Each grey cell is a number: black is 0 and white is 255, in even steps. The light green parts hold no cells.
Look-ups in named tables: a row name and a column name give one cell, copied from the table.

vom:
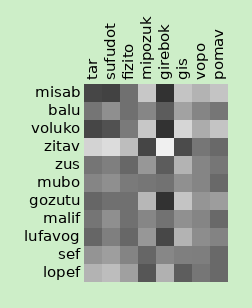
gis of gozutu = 196
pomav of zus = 118
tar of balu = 117
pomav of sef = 105
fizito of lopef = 160
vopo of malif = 133
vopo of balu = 133
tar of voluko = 70
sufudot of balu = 143
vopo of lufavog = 141
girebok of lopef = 177

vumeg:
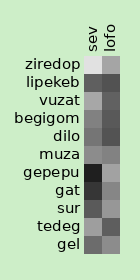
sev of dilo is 117
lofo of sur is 151
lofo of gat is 134
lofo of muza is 130
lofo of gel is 140
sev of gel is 108
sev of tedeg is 158
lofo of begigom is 89
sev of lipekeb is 95
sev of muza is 140
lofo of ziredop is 165
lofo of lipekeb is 82
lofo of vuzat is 97
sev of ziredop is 225
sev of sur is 90
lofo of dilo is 83
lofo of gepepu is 162
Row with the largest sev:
ziredop

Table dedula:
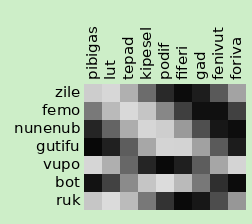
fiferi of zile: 12
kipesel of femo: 197
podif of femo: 135
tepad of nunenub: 173
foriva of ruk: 151
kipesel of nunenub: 214
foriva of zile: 163
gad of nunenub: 79

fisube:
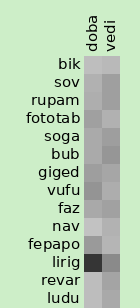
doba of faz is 169
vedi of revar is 164
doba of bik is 190
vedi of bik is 185
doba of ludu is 189
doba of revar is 189
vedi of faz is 161
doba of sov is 177
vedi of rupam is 159
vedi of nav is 178

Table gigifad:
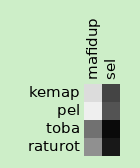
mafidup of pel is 239
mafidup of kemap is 220
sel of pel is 83
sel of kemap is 68
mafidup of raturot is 144
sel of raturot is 24

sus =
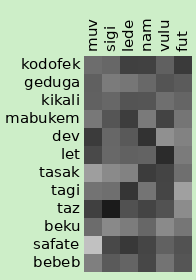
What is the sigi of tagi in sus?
111
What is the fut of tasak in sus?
111
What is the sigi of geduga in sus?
123
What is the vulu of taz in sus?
82
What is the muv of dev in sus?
59
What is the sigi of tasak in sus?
138
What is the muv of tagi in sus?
115
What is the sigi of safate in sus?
72
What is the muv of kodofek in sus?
109
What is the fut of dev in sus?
130

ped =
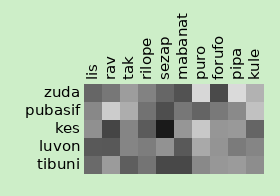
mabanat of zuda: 82
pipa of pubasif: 138
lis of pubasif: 136
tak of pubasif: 173
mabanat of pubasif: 119
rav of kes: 69
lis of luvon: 89
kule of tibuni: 141
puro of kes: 200
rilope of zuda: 130
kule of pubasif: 193
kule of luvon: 133
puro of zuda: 215
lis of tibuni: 106
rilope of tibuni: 116
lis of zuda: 102

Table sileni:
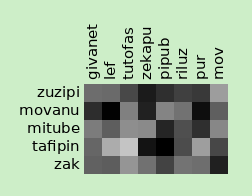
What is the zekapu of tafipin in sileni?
19
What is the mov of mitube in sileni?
135
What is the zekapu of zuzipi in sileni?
27
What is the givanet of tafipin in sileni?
102
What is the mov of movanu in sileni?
95
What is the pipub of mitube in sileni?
37
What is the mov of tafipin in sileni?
71
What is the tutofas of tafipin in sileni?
196
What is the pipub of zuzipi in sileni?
47
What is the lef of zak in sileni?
93
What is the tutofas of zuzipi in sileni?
72
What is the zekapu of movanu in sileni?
33
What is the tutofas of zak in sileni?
149

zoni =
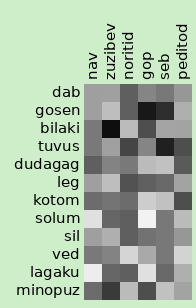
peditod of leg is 163
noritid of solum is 95
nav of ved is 121
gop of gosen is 24
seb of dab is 120
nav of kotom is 108
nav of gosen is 159
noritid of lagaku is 95
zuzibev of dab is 160
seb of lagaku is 105
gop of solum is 242
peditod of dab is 151
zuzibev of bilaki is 14
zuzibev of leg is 190
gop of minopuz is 78

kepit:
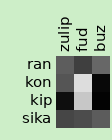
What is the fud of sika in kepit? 76
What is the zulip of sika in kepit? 70
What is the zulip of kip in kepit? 14
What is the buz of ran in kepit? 103
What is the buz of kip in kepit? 3
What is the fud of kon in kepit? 221
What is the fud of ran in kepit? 63
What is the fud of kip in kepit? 199
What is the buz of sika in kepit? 92
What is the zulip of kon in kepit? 85
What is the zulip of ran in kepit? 93
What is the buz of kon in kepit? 8
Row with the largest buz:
ran

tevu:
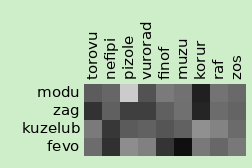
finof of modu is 122
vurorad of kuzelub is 97
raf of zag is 108
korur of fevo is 121
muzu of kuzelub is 97
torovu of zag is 50
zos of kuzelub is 107
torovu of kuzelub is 122
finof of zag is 96
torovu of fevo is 108
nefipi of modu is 102
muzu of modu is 113
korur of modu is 32
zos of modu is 105
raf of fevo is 103
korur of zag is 37
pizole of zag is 63
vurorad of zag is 63
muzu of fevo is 15
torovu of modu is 92
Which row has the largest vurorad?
fevo

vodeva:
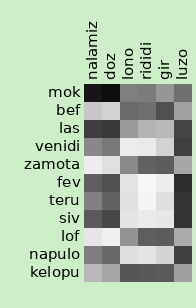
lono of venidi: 236
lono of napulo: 222
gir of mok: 150
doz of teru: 98
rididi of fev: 247
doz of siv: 71
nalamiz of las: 62
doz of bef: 210
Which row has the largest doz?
lof

